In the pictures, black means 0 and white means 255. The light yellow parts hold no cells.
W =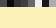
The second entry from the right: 24
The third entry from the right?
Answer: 240
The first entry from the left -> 76
